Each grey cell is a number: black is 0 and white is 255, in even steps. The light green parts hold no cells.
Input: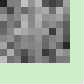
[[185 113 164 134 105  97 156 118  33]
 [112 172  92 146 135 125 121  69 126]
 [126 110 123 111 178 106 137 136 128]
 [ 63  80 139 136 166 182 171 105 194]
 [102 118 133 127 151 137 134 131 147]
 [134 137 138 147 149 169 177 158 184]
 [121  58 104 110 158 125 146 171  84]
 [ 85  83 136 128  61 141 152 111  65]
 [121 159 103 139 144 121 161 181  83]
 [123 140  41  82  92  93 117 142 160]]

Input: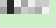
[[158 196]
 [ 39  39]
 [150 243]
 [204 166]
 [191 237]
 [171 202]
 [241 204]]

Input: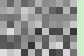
[[220  92  85 175 164 125 164 151]
 [196  84 116 221  92 117 180 103]
 [212  98  91 166 166 124 154 156]
 [ 66 145 138 107 125 185 202 103]
 [182  52 118 162 171 153 182 122]
 [ 88 185 142  55 192 165 102 177]
 [211  92  99 194 121 122 159 139]
 [ 65 195 169  72 149 138  98 145]
 [ 83 215 148  74 141 137  81 166]
 [215  78  87 184 159 136 182 139]
 [113 177 130  55 199 148  91 188]]

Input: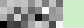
[[  1 174 200 167]
 [ 71  94 181 201]
 [ 62 207  88 189]
 [106  84 178 194]
 [169 148 106 146]
 [208  19 133 195]
 [184  95 249 124]
 [ 75 156 148 193]
 [245 157 166 111]]

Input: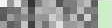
[[157  90  95 245]
 [ 96 155 111 152]
 [111 127 116 226]
 [196 139 173 141]
 [ 65 106  80  52]
 [166 152 183 130]
 [118 151 170 170]
 [173 206 166 185]
 [222 177 186  87]
 [153 127 101 125]
 [154 186 124 126]
 [169 104 184 163]
 [109 207 124 187]
 [121 110 127  96]]

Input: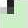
[[201 251]
 [ 71  33]]

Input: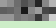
[[150  94 156]
 [150 100 140]
 [117 114 109]
 [127  24  81]
 [118 136 100]
 [ 54 157  36]
 [124  70 135]
 [206  62 179]]

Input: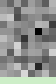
[[170 136 115 171 161 189 148 117 186 159 139]
 [156 165 133  94 152 162 147 162 199 152 102]
 [147 193 100 192 211 123 108 146  77  90 158]
 [215 124  92 138  95  52 136 137 117 166 100]
 [106 179 122 162 154 146 151 129 138 167 157]
 [144  38 119 159 139 114   2 181 143 152 132]
 [184 137  88 118 151  88 128 175 105 152  92]
 [120 113 115 206 161  96 103  61 116 168 179]]
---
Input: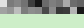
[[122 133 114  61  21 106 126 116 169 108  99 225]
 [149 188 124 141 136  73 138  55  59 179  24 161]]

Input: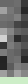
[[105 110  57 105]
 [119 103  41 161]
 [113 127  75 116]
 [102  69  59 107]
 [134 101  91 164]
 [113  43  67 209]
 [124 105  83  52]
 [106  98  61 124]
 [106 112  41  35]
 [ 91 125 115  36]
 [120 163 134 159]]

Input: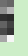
[[101 111]
 [183 144]
 [ 43  49]
 [ 66  98]
 [ 52  73]
 [246 166]]

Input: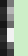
[[121  24]
 [181  44]
 [151  39]
 [106  22]
 [241  39]
 [241  50]
 [106  33]
 [ 61  26]]

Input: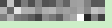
[[197  71 123  80 132  82  88 131 100 159 162 130  87  89  75]
 [105 229 176 174 144 174 181 154 162 152 166 138 195 182 178]
 [177 120 113  94  67 139 121  95 150 167 253  37 129  65 127]]

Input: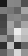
[[135 133  80  24]
 [118  99 165 124]
 [132 136 122  66]
 [163 120 165  70]
 [156 237 196  81]
 [101 205 185 143]
 [191  47 101  47]
 [140 216 148  98]]

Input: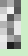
[[174  96 140]
 [241  84 202]
 [ 86 161 233]
 [148 230 179]
 [119 231 207]
 [170 139 233]
 [ 31  67 225]]

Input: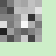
[[126 174 165 193 180  82]
 [ 74 190 186 191 226 107]
 [130 149 209  51 170 130]
 [123 158 249 176 122 222]
 [159 120  99 129 153  34]
 [ 79 129 203  68 167 147]]
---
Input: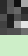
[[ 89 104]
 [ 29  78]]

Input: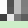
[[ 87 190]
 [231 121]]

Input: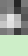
[[130  59]
 [229 185]]

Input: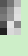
[[150 219]
 [156 224]]

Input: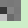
[[132 121]
 [107 124]]

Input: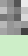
[[148 125]
 [130  98]]
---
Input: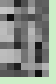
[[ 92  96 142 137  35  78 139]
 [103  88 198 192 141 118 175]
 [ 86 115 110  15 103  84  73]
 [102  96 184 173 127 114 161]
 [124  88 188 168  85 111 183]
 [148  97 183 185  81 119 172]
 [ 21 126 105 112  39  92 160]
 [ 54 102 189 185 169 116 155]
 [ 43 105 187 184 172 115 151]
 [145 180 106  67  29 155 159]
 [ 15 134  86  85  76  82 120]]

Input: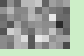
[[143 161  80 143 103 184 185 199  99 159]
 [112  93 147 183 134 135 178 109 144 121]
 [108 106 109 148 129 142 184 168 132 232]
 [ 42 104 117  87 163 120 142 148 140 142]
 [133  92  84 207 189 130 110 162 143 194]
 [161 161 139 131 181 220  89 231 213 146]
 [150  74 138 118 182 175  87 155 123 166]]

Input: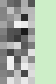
[[171  84 158 106  92]
 [181 183 131 193 137]
 [ 43 186 133 148 174]
 [234 199 164 130 242]
 [ 25 132 127  82  78]
 [103 178 112  82  58]
 [ 88 122 166 189 214]
 [109 226 116  69 124]
 [210 138 127 241  83]
 [237 210 116 239 121]
 [ 72 221 129 119 191]
 [233 200 141 228 196]]

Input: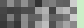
[[ 96 204  90 143  97 144  96  51 118 126  99]
 [187 119  70  63  66  77  76 160 178  67 171]
 [119 206  66 126  70 142  97  99 165  98 101]
 [164 136  56  80  55 139  86 161 189  81 133]]

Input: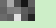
[[ 21  95 107 170  76]
 [ 92  75  98 126 130]
 [ 87  35 107  97 224]]

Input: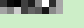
[[ 46 168  55  12   3  63  31 133 254]
 [138 170 163 131 205  65 100  87  22]]

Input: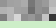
[[154 182 148 161 163 171 119 145]
 [138 195 178 183 161 159 110 145]
 [195  55 126 182 214 143 151 133]]

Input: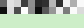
[[174 249 104 226 213  61 142  40  48 182  47 241]
 [250 218  16 222  77 253 139  12  88 150 239 123]]
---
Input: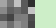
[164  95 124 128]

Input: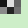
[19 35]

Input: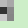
[185 136]

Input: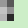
[152 145]

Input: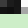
[59 15]

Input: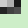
[205  65]

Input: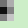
[113 129]

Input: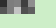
[ 46 124]
